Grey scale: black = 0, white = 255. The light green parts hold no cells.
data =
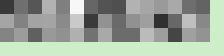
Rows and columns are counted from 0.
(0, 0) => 57
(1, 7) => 146
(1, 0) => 165
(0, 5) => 247
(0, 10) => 166
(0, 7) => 83
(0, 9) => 178
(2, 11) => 158
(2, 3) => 153
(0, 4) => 127
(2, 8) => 108
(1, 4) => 138
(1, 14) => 136
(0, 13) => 110
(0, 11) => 154
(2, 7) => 169

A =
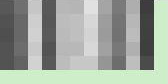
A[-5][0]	88
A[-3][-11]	79
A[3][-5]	216
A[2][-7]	186
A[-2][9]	176
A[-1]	[83, 99, 210, 89, 188, 199, 199, 149, 109, 190, 75]
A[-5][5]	181
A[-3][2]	209
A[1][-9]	206
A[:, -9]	[198, 206, 209, 201, 210]
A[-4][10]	65
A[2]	[79, 104, 209, 90, 186, 191, 211, 155, 114, 188, 64]
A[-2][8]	120
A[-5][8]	122
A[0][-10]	112
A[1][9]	183

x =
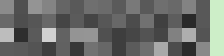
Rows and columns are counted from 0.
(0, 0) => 139
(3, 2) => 84
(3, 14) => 137
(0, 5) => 89
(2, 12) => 129
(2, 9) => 70
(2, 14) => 84
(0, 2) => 148
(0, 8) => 90
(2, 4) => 98
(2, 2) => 90
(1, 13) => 41
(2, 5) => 148
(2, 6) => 149
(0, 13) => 131
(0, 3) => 132
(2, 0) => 189
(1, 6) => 69
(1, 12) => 93
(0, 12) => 105
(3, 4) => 97

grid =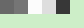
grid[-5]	104
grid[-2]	222

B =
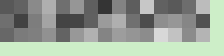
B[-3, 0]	88
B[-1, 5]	152
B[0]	[88, 98, 138, 175, 111, 150, 95, 52, 131, 93, 199, 97, 89, 109, 188]
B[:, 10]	[199, 76, 140]
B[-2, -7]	175
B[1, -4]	142
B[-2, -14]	66
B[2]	[103, 123, 127, 145, 99, 152, 177, 132, 157, 149, 140, 216, 194, 139, 180]
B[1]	[111, 66, 125, 164, 68, 68, 96, 155, 175, 112, 76, 142, 151, 134, 81]

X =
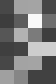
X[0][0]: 72
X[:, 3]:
[70, 110, 62, 206, 64, 65]
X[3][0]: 63
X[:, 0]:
[72, 61, 86, 63, 71, 160]
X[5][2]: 65

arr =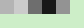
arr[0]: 180
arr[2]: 110
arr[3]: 24
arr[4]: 147

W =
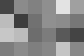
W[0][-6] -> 69
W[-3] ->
[188, 61, 113, 144, 140, 119]
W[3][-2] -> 196
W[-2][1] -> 188
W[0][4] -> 227
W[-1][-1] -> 136
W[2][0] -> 199
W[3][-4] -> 127

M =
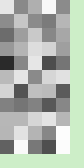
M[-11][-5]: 230
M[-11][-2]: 248
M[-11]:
[230, 137, 175, 248, 139]
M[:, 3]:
[248, 123, 135, 211, 77, 214, 187, 88, 228, 135, 79]
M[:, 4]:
[139, 182, 167, 159, 117, 225, 91, 135, 182, 253, 252]
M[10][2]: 120
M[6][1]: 83
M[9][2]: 180
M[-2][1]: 226
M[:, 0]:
[230, 140, 108, 152, 42, 186, 212, 129, 183, 182, 97]
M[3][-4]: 180
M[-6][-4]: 229
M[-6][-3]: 138

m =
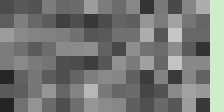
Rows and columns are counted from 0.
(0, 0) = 76
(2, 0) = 156
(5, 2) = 119
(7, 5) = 110
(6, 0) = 90
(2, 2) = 131
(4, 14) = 136
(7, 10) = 80
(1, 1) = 127
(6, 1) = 94
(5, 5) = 101
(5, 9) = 97
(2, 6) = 86
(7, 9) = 95
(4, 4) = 79
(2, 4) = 126
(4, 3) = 117
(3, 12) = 140
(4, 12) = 195
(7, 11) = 105
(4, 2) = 123
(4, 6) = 62
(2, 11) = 86
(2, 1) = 137
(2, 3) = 129
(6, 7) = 121
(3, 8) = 73
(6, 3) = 149
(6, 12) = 138
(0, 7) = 124
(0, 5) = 107
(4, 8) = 145
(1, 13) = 118
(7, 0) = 36
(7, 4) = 78

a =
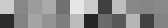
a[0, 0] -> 203
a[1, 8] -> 88
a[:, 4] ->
[112, 126]
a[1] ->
[45, 131, 164, 147, 126, 188, 36, 107, 88, 181, 66, 131]
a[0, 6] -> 203
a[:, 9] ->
[136, 181]
